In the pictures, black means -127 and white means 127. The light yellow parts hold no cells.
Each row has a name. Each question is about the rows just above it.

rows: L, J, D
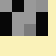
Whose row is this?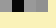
L
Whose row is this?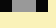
J

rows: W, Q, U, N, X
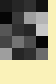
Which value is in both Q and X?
[30]
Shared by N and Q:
[-122]
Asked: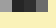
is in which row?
X

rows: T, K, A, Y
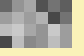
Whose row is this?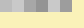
A
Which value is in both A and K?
[29]
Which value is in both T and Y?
[20]
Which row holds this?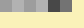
K
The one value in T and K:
[-12]
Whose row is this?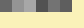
T

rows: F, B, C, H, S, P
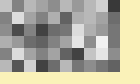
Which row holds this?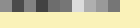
C
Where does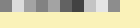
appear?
S
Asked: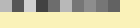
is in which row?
P

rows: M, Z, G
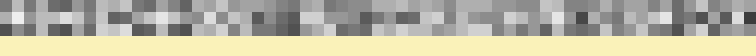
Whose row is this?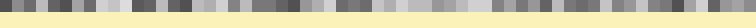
G
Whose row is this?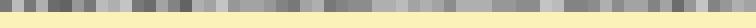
M
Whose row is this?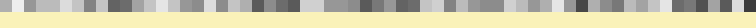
Z

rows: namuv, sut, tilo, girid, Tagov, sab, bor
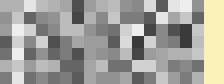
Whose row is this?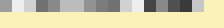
tilo
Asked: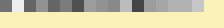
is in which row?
Tagov

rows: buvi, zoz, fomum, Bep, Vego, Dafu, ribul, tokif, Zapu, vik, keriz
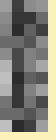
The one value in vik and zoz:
[-21]
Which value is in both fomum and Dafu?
[1]

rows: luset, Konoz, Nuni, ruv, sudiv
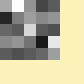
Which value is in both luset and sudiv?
[-36]
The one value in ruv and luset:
[20]
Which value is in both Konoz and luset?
[20]
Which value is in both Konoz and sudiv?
[30]
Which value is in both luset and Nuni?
[-36]
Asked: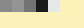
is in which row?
ruv

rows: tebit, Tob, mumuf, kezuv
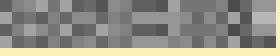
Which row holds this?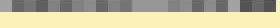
kezuv
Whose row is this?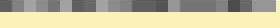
mumuf

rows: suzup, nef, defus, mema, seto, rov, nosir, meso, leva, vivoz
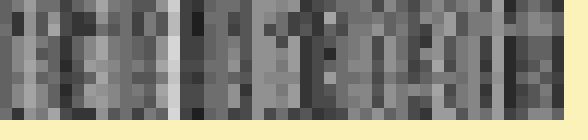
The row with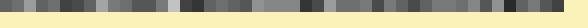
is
nosir
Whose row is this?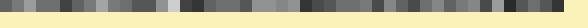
suzup
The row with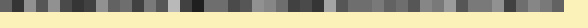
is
nef
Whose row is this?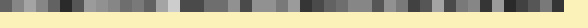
rov
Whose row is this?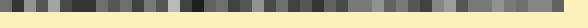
defus

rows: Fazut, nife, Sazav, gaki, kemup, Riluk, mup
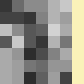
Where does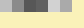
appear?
Sazav
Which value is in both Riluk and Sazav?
[42]
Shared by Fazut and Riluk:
[-20]
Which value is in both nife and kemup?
[2]
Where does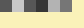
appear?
gaki
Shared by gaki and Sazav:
[-40]

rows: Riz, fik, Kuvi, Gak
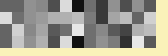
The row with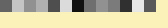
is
Gak
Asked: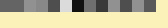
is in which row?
Riz

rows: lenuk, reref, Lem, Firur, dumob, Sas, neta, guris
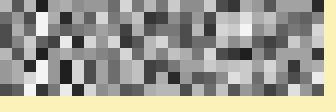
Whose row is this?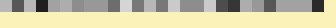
lenuk
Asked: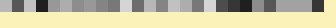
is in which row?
dumob
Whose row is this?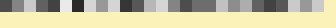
Firur
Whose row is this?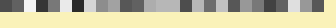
guris
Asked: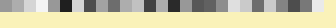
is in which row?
neta

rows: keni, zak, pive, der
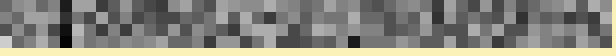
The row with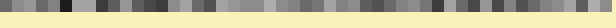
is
keni
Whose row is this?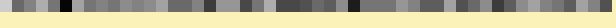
der

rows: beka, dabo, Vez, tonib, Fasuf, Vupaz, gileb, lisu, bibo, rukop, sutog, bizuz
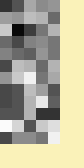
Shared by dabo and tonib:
[-21]
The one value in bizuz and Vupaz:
[-55]
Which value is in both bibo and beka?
[-44]
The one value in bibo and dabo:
[51]

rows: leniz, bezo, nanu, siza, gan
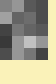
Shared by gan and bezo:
[-50]
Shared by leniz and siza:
[22]
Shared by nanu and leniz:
[-38]
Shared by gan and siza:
[22]
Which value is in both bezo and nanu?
[-27]

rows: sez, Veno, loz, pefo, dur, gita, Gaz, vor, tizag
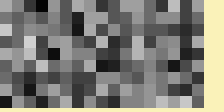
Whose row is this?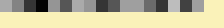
sez
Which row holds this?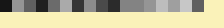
tizag
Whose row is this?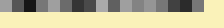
vor
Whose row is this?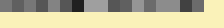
Veno

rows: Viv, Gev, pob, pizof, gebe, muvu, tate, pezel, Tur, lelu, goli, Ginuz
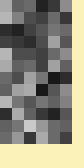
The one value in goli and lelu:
[-30]
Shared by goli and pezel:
[-30]
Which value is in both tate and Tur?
[-10]
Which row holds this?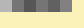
Tur
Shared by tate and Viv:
[-21]

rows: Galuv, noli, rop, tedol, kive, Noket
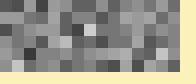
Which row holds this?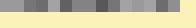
noli
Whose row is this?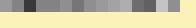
kive
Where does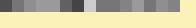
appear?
rop
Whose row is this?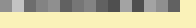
Noket

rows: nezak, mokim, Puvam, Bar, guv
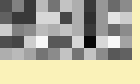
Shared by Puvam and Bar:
[77]
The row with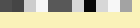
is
Bar
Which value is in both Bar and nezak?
[-49]
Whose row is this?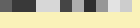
mokim

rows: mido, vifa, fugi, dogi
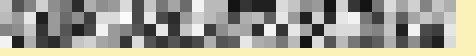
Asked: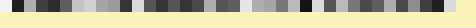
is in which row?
dogi
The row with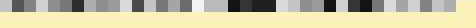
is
mido

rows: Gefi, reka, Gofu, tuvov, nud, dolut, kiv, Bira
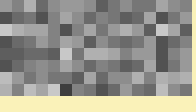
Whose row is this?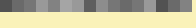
tuvov
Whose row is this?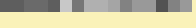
nud
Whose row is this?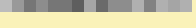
kiv
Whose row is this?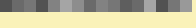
reka
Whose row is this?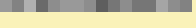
Gefi

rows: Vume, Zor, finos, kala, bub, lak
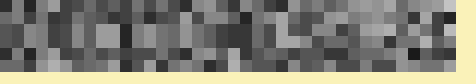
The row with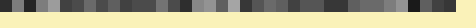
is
bub
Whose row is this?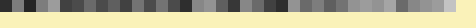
Vume
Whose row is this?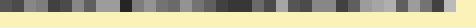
finos
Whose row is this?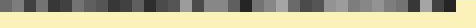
Zor

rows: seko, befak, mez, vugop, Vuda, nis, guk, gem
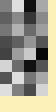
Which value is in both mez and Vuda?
[30]
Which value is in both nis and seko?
[-111]
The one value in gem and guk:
[94]
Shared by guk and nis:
[-43]

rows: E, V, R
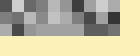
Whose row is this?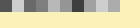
E
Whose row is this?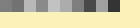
V

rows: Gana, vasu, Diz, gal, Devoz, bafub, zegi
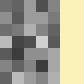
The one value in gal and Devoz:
[-37]
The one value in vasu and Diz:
[-5]
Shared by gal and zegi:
[58]
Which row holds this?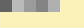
zegi
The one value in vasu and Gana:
[27]
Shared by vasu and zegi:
[27]

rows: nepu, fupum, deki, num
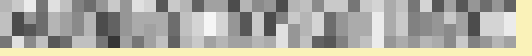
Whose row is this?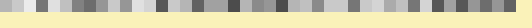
nepu
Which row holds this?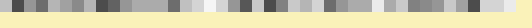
fupum
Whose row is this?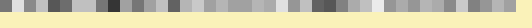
num
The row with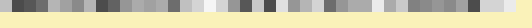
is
deki

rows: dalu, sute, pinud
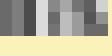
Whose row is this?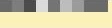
pinud
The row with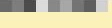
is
dalu

